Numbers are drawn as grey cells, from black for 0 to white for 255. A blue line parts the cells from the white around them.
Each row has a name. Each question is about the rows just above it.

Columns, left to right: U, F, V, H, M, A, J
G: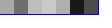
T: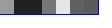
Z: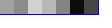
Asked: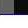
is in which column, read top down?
A
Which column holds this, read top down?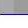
U

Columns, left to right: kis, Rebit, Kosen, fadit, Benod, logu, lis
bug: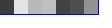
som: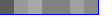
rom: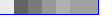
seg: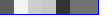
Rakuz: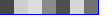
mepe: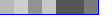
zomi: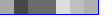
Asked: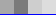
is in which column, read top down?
Kosen
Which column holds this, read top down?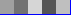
logu
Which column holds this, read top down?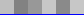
fadit
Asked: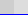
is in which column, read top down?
Kosen
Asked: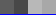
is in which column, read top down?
kis
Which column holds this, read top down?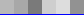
Kosen

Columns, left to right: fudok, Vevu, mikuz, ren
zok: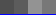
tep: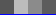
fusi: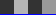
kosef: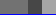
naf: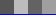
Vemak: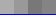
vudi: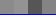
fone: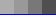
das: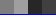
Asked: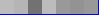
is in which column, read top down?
Vevu
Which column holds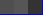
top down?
fudok
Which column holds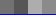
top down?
fudok
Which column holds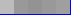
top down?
Vevu

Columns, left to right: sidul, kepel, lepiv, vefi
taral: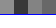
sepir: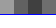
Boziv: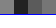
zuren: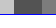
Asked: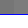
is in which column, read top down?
vefi
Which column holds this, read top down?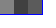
lepiv
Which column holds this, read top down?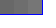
vefi
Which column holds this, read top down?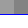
sidul
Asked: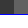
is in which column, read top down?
kepel

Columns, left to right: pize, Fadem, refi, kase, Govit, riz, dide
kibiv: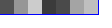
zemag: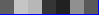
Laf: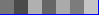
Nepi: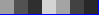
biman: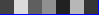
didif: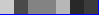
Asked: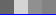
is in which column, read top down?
kase
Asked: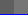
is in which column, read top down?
pize
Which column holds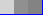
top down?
kase
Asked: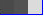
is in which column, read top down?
Fadem

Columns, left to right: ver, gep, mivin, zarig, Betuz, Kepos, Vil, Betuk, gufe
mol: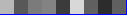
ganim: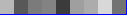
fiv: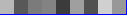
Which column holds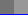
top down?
gufe
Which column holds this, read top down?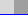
Kepos
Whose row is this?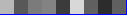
mol

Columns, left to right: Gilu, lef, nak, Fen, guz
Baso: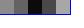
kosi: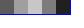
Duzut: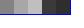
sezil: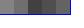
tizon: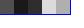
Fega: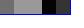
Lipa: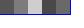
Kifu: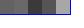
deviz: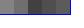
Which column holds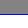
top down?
Gilu
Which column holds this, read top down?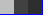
nak
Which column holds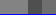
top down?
Gilu
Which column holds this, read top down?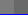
lef
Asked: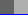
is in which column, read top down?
guz
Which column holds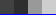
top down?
nak
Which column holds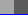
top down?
guz

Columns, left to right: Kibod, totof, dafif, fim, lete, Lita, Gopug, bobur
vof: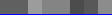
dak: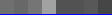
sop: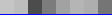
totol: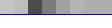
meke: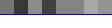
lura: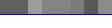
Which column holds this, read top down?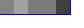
fim
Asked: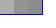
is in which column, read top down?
bobur
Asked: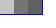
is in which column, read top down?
Kibod
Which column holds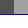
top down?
lete

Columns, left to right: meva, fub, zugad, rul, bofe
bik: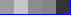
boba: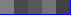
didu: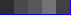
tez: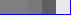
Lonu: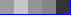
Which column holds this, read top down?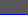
zugad
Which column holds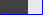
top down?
bofe

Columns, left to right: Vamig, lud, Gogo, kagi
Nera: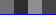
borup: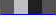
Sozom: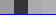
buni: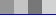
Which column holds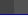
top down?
kagi
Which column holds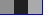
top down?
Gogo

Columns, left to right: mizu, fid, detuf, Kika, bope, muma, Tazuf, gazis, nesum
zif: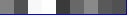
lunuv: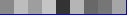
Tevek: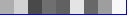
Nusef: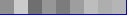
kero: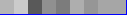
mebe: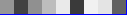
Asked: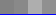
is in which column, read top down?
mizu
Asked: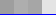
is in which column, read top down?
gazis
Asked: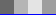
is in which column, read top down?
muma
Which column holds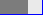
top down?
bope
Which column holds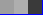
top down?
muma

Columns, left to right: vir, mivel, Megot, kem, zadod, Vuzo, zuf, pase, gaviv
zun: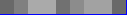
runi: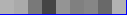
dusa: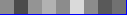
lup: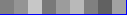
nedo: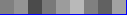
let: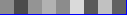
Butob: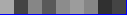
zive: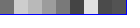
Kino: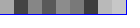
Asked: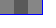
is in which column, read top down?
zuf
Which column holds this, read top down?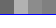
vir
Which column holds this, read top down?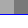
Megot
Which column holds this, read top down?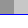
Megot
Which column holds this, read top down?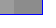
zadod
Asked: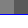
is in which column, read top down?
zuf

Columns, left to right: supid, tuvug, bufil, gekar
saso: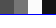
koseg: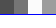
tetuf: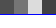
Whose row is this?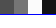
saso
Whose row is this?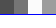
koseg
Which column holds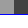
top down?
gekar

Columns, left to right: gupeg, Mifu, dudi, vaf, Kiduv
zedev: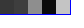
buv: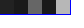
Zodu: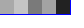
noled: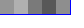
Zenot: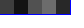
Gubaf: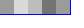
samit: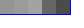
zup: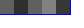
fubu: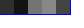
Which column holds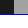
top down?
vaf
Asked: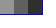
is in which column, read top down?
gupeg
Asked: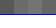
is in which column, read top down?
vaf

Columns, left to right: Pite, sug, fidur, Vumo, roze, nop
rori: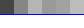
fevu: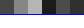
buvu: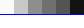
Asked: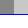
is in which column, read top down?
sug
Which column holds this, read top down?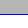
fidur
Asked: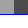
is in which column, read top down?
roze
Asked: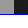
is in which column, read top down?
Vumo
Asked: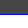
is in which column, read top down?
Pite

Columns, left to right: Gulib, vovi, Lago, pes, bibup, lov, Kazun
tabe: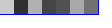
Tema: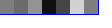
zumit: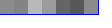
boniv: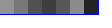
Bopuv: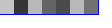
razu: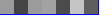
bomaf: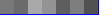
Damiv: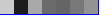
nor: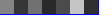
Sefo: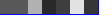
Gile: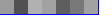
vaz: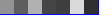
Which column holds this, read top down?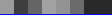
pes
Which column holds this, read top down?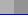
Lago
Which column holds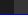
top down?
vovi
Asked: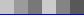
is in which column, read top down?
Gulib
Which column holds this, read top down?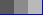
lov
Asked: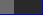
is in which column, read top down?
pes

